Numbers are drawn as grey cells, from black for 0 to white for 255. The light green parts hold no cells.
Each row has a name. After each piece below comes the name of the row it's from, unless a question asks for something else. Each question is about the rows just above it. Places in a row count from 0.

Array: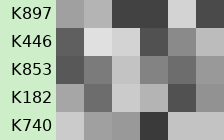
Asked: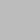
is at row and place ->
K446, 5
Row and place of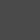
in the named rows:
K897, 5
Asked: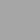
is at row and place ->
K182, 0
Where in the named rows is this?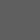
K446, 0

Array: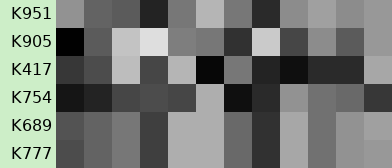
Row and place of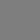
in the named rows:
K905, 4
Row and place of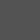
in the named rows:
K689, 0

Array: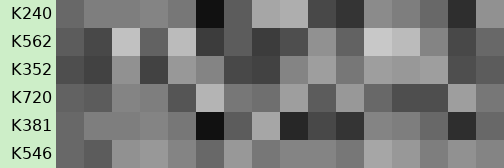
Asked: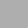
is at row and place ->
K240, 8
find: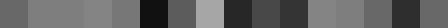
K381
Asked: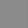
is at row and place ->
K240, 11
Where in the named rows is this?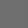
K720, 7
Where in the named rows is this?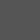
K720, 4

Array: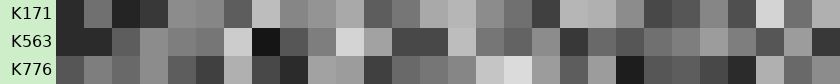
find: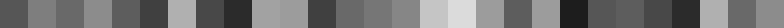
K776
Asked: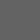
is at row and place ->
K563, 16
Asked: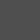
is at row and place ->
K171, 24
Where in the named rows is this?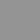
K171, 9

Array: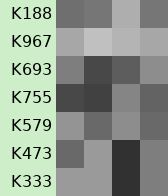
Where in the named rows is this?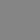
K755, 2
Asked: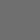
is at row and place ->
K188, 0
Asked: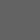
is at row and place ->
K755, 3

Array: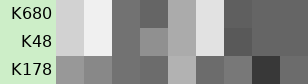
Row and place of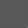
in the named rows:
K48, 6
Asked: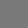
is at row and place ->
K178, 6
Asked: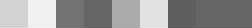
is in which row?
K680
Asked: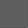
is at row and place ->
K680, 6

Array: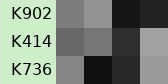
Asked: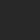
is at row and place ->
K736, 2
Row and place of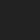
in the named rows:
K902, 3
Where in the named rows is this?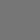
K414, 1
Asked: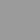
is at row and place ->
K736, 3
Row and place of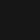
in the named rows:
K902, 2
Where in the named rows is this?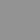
K902, 1
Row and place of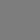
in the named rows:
K902, 0

